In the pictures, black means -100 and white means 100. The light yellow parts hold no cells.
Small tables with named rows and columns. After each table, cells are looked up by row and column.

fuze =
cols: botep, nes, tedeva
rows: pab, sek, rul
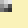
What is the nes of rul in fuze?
-40
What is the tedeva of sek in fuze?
-36
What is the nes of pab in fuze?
70
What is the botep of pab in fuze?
44
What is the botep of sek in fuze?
9
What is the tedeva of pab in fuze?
81
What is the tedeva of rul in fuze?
-62
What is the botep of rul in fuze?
-9
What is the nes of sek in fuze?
35

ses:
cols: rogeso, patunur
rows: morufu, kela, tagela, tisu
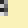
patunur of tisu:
26
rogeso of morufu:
-69
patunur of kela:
-12
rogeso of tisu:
75
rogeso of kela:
57
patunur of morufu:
22
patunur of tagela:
-40
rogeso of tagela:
-74

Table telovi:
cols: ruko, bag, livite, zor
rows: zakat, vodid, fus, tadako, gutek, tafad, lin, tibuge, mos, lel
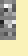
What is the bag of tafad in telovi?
51
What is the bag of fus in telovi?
-51
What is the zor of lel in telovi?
5
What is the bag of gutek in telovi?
0
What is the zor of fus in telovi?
-32
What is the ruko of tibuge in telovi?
0
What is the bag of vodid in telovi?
95
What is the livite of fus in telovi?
31
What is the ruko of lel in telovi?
-3
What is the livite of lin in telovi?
64
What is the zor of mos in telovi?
-24
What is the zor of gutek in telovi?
0
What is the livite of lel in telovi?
1
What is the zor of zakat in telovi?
-1
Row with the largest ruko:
vodid

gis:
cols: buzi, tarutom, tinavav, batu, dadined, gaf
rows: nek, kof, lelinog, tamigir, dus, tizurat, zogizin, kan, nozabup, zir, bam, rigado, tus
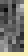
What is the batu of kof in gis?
-78
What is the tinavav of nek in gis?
-8
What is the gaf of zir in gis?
-61
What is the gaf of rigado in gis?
-73
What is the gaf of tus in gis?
-37
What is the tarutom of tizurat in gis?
-57
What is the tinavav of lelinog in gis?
-17
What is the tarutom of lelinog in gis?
-93
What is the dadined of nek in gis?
-22
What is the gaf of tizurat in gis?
-21
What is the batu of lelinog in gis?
-56
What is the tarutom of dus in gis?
-51
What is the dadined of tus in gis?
-30
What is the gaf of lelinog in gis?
26
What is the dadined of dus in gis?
10
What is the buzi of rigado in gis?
10
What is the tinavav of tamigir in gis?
-19
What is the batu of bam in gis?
18

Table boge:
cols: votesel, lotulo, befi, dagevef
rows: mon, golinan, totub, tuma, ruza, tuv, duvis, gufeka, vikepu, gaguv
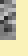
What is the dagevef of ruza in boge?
-2
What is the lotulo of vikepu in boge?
-6
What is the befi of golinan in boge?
13
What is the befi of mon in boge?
-1
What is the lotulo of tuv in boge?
-16
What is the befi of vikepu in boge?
10
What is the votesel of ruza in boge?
46
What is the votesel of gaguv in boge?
5
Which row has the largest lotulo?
tuma

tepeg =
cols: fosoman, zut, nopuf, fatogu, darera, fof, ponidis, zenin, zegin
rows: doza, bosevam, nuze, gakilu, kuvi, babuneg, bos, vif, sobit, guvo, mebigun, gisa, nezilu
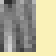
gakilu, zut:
-4
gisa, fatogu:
12
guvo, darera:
-29
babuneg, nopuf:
14
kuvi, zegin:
18
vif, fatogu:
-14
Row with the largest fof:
doza

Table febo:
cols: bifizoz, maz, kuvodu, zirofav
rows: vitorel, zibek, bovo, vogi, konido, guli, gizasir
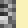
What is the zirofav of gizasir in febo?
-35
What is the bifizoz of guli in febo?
43
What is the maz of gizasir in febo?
3
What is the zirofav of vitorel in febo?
-35
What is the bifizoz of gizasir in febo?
-34
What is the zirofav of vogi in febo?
14
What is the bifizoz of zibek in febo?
-63
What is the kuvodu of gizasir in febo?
13
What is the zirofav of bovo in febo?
-34
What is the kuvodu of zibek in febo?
42
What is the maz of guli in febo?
54
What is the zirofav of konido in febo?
9
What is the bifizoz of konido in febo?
73
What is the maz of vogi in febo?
-50
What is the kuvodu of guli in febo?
-23
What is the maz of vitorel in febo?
23
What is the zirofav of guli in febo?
-18
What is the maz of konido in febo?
65
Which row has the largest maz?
konido

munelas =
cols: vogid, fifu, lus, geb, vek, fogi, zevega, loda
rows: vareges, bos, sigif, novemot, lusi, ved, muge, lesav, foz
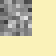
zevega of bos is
4
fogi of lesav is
8
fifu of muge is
2
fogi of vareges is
12
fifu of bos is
-2
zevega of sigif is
9
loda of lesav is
13
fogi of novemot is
17
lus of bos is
28
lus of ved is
38
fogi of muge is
34
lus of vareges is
40
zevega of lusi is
76
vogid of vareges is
-26
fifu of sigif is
-5
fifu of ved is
-51

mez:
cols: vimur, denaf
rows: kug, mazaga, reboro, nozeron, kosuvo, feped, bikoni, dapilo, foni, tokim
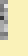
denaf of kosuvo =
36
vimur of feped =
31
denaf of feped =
11
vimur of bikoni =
32
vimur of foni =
0
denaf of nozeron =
45
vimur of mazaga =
-5
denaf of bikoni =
52
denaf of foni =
-4
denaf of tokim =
30
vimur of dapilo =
35
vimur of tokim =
21
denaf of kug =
11
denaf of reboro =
20

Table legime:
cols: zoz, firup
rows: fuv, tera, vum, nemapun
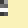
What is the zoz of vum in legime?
97
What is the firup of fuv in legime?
26
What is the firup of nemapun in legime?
-31
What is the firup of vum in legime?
97
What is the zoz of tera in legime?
-12
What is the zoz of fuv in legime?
-53
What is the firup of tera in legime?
-19
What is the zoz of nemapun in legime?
-58

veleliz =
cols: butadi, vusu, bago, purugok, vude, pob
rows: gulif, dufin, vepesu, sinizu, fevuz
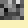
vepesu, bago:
-5
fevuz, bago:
-42
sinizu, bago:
-44
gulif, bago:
47
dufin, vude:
-71
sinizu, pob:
8
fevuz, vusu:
-40
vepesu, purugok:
5
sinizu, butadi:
1
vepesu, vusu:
-91
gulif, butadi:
-9
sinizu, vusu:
-64
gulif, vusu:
-9
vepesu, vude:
-34
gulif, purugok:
-26
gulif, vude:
74
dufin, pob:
-36
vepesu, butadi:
8
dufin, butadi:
-64

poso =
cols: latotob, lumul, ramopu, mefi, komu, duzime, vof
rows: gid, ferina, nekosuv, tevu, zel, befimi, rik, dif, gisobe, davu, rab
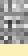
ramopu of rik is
-37
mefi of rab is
31
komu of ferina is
51
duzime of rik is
46
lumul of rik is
83
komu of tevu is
9
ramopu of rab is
-8
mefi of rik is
83
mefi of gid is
51
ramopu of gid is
-11
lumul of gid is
44
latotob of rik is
22
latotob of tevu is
18
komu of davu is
25
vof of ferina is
87
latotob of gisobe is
25
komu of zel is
59
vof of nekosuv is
32
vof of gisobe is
-25
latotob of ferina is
9

